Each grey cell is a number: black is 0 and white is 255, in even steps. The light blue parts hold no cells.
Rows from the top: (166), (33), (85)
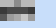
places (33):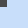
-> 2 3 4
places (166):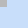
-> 1 2 4 5
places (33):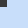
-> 1 5
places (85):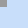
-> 2 5
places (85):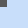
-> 1
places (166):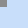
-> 3

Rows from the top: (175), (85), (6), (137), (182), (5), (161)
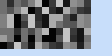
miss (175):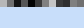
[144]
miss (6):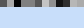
[33]
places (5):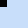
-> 3 5 7 8
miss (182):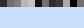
[73]

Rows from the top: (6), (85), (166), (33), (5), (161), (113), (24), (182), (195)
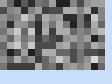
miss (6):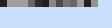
[89]
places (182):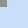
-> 1 5 8 13
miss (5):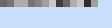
[186]
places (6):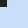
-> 3 9 10

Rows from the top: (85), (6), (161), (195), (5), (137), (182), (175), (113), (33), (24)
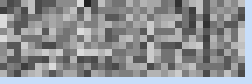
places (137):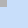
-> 2 3 18 21 25 26 28 31 33
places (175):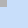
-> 2 4 6 8 15 23 26
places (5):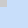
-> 13 22 35
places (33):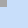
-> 7 19 20 24 27 34
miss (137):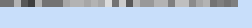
[102]

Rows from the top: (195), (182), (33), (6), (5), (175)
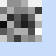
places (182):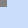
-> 3 4
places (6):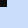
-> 1
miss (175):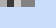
[145]
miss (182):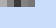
[158]
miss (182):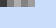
[118]
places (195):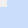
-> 1 5 6
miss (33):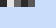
[189]

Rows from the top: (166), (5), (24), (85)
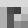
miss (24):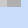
[88]
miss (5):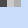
[62]
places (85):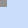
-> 3
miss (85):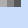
[145]
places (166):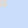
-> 1 2 3 4

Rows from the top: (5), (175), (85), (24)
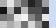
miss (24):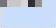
[173]
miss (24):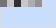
[215]

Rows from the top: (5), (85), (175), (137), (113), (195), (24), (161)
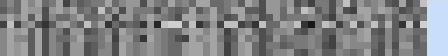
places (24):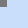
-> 9 15 20 24 39 40 43 44 46 49
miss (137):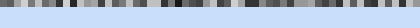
[176]

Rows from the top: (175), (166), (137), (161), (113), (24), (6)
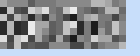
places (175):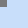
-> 6 7 8 17
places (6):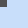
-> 2 4 6 7 14
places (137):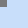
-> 6 12 15 16 18
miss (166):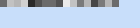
[222]
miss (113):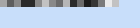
[153]

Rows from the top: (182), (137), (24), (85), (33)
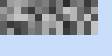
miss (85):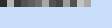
[142]
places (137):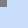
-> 2 6 9
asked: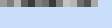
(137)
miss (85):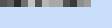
[70]

